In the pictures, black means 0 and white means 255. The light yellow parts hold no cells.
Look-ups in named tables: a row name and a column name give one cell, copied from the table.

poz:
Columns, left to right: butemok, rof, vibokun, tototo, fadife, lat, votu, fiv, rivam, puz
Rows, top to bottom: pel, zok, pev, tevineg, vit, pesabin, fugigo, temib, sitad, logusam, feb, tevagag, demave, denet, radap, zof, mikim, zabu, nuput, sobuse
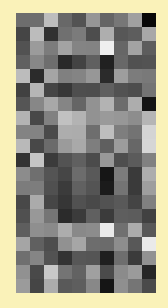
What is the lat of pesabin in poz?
77
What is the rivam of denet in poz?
68
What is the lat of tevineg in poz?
96
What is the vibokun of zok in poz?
49
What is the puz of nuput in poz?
38
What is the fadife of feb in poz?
96

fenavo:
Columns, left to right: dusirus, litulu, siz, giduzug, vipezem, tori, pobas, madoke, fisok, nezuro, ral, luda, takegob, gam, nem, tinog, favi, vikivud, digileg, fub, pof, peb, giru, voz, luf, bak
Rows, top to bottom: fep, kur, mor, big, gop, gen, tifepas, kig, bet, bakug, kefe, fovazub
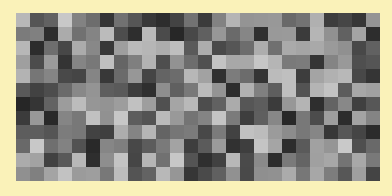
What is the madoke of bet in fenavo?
173
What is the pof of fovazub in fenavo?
119
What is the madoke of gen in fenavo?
90
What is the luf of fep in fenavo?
54
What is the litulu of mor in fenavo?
44
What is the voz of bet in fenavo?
87
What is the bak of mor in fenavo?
97
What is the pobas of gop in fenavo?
56
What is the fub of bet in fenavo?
140
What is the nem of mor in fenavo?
73
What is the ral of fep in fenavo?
45
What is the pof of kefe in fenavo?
100
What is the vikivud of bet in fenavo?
188
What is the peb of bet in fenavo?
134
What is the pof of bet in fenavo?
120
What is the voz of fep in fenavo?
70
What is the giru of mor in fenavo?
154
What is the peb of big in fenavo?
53
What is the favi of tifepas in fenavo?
86
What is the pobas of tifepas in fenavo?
147

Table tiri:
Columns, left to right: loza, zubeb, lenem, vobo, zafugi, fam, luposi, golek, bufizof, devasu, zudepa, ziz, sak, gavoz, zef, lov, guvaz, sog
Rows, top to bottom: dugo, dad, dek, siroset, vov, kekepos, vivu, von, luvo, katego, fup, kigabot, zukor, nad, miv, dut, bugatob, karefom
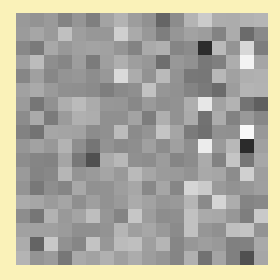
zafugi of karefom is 169
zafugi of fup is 120
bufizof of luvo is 139
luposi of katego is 147
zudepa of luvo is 196
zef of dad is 131
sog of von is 135
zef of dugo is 173
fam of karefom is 162
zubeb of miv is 118
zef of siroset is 127
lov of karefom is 128

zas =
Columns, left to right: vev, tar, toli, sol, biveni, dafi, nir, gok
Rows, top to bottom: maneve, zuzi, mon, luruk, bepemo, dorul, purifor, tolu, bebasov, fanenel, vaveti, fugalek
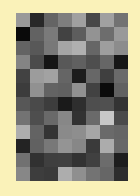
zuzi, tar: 98
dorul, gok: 97
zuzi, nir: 109
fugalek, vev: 135
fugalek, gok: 45
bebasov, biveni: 142
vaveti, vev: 113
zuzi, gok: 153
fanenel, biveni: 135
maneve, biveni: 160

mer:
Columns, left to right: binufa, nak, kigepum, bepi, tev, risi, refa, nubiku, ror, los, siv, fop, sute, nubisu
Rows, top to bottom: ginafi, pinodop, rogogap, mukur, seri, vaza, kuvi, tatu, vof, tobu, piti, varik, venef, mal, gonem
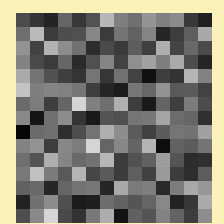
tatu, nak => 21
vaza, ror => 119
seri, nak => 115
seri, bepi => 63
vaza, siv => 147
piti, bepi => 133
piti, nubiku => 60

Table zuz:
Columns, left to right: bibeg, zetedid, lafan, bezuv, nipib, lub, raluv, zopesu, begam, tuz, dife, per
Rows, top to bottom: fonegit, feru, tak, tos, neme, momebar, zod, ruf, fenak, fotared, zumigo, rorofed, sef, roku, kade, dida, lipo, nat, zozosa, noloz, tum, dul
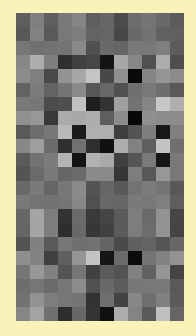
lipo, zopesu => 74
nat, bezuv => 95
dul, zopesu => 173
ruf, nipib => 168
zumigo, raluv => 169
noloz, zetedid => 118
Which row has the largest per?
zod

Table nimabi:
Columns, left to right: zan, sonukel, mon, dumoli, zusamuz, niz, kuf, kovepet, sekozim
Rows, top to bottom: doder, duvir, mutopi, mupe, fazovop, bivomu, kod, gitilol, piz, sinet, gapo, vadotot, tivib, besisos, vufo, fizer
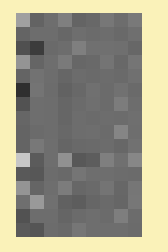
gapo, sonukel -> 91
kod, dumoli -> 102
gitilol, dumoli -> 102
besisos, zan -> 111
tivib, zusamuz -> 103
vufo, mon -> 109
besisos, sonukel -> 153
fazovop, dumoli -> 102
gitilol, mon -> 109
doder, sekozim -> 121
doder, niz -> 104
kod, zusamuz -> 107
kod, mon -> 109

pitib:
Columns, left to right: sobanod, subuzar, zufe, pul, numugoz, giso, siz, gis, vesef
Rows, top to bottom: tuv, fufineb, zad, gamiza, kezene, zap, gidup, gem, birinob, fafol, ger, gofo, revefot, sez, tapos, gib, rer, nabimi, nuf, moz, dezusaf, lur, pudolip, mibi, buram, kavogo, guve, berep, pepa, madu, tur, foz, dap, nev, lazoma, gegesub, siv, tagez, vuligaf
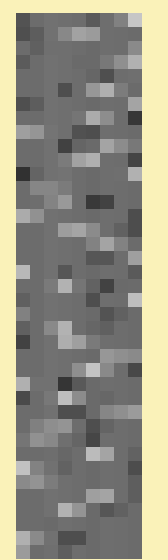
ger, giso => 175
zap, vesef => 107
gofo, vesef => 177
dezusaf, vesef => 190
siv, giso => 106
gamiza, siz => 120
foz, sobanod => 108
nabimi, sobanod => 108
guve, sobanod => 176
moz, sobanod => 108
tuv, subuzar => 108
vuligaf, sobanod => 155

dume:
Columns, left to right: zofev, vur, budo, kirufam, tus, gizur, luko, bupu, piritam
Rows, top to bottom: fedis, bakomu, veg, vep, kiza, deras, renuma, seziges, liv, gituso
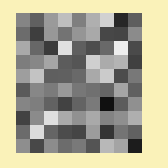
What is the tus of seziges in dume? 145
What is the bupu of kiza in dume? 76
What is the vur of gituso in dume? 72
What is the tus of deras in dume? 119
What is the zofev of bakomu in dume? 108
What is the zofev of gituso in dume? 142
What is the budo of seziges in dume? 223
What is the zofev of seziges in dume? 66
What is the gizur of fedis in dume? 175
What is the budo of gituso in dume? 140
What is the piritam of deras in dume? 96
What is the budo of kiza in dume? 95
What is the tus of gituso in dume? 121
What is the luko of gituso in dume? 184
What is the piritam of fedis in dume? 94

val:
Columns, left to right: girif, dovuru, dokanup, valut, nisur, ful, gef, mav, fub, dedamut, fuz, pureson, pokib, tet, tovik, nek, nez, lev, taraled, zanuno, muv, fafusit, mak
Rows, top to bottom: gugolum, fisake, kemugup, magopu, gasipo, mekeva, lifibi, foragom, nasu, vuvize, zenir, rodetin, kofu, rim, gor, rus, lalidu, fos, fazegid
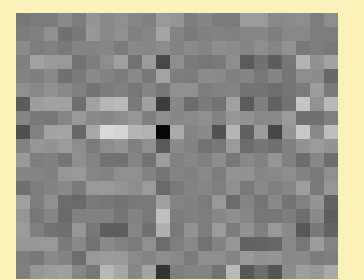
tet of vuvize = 114
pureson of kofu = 122
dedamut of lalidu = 143
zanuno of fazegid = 140
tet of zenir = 128
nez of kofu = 121
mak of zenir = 109
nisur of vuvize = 141
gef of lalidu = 138
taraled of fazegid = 85
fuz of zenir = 156

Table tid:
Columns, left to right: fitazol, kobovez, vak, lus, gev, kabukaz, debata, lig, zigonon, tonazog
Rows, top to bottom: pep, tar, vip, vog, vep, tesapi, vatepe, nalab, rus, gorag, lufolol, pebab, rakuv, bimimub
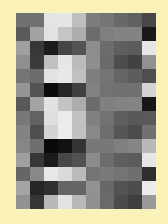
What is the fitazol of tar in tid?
90
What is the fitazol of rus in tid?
131
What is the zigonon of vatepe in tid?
132
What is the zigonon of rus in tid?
76
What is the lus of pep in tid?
230
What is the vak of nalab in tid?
223
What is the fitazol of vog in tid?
143
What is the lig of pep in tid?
104
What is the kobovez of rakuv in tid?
38
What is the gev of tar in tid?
173
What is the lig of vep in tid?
101
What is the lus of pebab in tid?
218
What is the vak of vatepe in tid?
226
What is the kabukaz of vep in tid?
126
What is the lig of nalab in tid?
95
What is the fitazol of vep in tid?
116
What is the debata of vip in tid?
108

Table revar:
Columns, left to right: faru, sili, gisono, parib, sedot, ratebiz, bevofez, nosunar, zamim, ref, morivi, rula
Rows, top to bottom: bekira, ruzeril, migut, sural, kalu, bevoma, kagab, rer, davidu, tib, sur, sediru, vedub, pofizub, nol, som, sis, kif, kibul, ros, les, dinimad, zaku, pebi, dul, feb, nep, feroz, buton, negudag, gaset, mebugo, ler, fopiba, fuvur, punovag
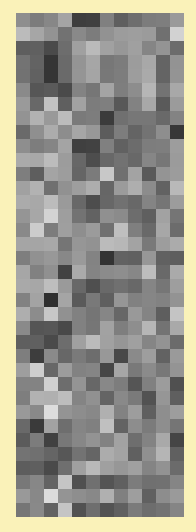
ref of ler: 132
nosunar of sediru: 112
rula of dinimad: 196
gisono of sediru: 164
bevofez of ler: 160
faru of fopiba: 120
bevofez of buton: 176
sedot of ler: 160
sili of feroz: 178
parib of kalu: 106
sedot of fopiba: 80
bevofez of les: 95
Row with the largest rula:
ruzeril

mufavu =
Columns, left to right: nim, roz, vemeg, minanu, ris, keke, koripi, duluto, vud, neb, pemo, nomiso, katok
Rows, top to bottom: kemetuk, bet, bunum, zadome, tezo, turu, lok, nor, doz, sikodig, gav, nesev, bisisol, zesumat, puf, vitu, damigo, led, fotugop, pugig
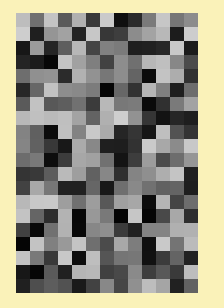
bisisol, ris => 33
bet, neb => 163
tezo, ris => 177
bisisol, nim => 66
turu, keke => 124
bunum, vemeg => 37
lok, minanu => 94
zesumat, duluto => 160
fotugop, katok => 189
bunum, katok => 28
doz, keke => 201
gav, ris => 167
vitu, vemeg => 113
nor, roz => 192
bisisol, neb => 113
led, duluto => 117
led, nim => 194

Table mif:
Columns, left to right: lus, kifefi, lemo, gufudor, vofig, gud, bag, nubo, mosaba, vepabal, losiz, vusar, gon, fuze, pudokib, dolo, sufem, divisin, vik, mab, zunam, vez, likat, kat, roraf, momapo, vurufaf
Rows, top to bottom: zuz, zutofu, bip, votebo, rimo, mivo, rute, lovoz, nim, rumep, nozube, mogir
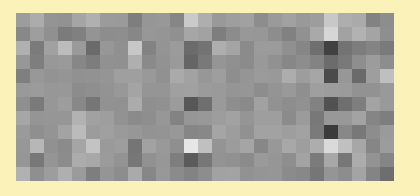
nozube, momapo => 147
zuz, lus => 156
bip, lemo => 161
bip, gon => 107
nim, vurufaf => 154
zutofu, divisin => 151
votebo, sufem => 139
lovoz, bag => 158
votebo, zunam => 141
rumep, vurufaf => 156
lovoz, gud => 161
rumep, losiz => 153
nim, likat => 59
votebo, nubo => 144
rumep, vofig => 165
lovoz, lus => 166
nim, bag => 160
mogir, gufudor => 175
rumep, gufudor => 139
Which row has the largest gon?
rumep

